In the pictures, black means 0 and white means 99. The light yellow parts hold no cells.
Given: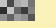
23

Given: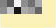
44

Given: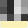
86

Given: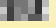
20

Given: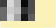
19

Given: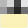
26
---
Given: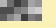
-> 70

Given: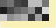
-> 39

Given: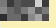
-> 47

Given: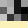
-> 70

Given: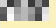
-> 81

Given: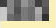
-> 25
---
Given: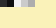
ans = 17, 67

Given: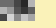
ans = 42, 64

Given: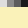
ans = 86, 10

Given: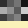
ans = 18, 13

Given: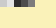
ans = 79, 48

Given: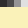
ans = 18, 87

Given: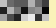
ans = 75, 75

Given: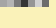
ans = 64, 42

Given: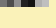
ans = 45, 74
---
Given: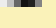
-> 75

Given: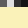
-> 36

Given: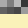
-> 66

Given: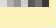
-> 80

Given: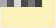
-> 66

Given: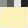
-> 56

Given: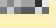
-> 84

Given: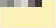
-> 73
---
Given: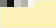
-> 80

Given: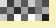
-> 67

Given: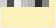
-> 92

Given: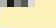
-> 52

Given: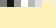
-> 60

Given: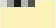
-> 10
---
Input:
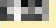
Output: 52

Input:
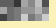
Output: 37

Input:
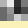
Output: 91

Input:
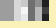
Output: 61

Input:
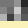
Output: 46

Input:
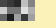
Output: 22

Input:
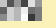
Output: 33
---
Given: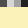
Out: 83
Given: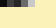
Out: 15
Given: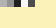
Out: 13
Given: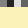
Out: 14
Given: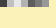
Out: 36
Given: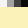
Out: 63
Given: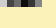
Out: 5
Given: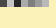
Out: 49
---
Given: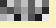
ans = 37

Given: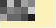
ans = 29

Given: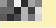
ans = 18

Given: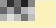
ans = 40

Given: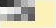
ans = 51

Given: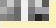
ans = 58

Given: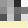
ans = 65

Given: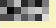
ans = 35

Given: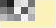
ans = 83
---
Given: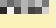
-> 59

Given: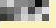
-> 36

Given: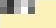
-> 52

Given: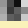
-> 63

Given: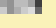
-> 63

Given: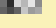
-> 44

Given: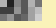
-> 24

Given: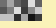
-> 33

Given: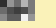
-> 42
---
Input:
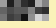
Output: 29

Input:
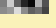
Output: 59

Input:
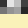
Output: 57

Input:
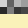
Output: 49

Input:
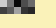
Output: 35

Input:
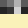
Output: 20
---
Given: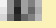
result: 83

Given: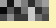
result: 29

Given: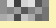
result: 66

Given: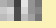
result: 73

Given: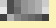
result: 25

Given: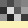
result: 57

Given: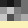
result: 77
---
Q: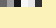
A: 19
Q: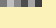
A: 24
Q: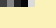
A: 85
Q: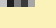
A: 65
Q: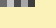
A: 24
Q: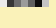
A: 76
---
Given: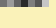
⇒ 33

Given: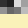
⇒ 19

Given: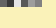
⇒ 34

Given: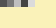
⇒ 32

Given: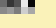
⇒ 21

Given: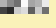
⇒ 26
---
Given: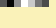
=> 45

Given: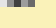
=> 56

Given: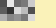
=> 52

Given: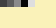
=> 36

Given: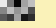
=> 52

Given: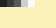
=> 35

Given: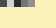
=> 45

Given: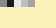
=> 63
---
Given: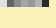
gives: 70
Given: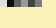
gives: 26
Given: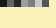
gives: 78
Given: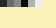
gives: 69
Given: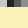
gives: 34
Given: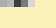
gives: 47
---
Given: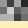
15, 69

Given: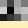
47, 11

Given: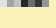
58, 87

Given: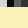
20, 83

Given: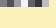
73, 49

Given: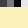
90, 24

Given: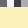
67, 41
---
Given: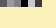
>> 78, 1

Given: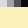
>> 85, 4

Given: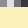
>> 87, 22

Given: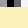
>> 95, 1

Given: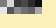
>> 89, 6

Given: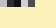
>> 81, 7

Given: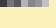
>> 75, 23

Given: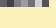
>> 81, 26

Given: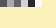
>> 98, 15
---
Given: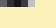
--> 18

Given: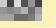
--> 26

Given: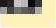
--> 15

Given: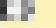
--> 77

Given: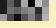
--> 37

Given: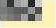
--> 20
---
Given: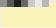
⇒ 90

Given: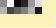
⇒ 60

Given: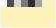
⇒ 18

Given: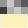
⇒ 51

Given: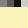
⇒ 8

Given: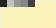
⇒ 52

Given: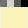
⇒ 33

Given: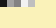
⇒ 94
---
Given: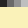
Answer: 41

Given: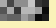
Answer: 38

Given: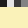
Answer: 89

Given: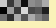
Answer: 17

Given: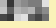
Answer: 21

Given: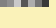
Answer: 56

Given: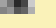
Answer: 57

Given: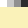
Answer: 78

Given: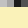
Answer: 64

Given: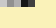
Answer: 56
